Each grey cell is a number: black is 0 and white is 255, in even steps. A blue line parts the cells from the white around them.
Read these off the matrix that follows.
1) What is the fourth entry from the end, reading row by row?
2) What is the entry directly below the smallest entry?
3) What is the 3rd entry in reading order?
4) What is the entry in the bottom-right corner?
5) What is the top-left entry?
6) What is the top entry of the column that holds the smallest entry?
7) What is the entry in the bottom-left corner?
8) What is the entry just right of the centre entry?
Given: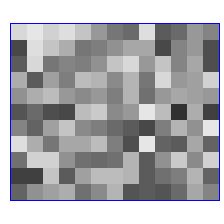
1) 84
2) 180
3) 209
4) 132
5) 216
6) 106
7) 99
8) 152

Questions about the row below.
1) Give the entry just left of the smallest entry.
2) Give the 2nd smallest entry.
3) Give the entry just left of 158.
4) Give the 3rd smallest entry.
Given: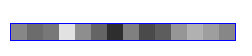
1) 100
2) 74
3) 177
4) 93

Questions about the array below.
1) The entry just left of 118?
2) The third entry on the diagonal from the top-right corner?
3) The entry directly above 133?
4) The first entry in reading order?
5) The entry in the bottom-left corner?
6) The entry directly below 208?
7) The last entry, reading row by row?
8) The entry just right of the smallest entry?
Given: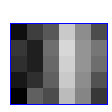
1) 148
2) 208
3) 141
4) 15
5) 2
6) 201
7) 55
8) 96

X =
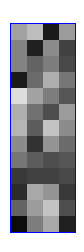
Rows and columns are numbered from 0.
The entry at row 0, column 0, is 162
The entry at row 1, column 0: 132
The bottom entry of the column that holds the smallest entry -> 12
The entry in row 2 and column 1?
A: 99
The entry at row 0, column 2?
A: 26
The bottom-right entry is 32
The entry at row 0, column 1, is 189
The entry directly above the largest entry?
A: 26
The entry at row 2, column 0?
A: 132
